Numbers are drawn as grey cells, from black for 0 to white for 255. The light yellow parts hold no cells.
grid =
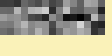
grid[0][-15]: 61
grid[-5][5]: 76
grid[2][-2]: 183
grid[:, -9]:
[112, 203, 37, 146, 146]
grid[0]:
[61, 62, 50, 103, 89, 76, 112, 69, 84, 157, 132, 97, 167, 159, 98]
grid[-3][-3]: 42
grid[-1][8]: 109
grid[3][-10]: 148
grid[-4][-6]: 191
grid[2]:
[157, 142, 147, 124, 74, 65, 37, 142, 111, 15, 23, 3, 42, 183, 98]
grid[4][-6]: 158
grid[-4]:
[106, 104, 181, 121, 178, 185, 203, 45, 127, 191, 99, 94, 125, 126, 35]
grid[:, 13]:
[159, 126, 183, 45, 50]
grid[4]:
[110, 98, 134, 156, 132, 176, 146, 64, 109, 158, 148, 174, 158, 50, 74]
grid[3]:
[125, 122, 150, 181, 136, 148, 146, 75, 144, 138, 150, 211, 139, 45, 35]

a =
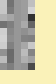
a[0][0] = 199
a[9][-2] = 147
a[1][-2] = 157
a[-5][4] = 128
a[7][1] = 106
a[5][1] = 142
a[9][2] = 151
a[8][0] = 188
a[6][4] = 199
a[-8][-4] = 166
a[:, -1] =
[191, 211, 50, 101, 156, 128, 199, 132, 161, 75]
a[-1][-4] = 126

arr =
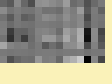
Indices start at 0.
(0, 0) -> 102
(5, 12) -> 15
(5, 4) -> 107
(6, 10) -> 141
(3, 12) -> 89
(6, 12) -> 74
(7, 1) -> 118
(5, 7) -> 152
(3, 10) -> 125
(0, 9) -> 156
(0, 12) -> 81
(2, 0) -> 114
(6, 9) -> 139
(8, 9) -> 162
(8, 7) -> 127
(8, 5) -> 150
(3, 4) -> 113
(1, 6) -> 114
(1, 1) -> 116
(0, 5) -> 143
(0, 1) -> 89
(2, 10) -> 127
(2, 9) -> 142
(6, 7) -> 110
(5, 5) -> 128
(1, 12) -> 89
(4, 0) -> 126
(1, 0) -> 139
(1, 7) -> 115
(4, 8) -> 108
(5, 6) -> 153
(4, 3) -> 98
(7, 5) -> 122
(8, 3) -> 111
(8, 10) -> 176
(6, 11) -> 163
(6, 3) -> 127

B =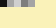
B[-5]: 18
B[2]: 207
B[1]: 166
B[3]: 125

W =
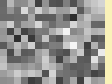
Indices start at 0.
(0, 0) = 104
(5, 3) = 186
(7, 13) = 104
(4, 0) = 148
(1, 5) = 207
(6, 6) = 106
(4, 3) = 67
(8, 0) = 184
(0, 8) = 79
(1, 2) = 114
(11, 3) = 115
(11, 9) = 113
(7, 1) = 74
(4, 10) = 136
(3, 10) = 213
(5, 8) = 82
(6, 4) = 208
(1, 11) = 91
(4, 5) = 124
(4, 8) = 201
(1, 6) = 161
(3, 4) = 165
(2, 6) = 92
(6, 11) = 172
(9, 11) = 95
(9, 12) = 100
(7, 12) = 79
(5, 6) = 195
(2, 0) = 105
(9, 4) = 159
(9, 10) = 91
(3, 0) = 164
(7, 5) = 161
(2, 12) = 194
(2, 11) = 156
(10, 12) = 106
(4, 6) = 120
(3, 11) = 173
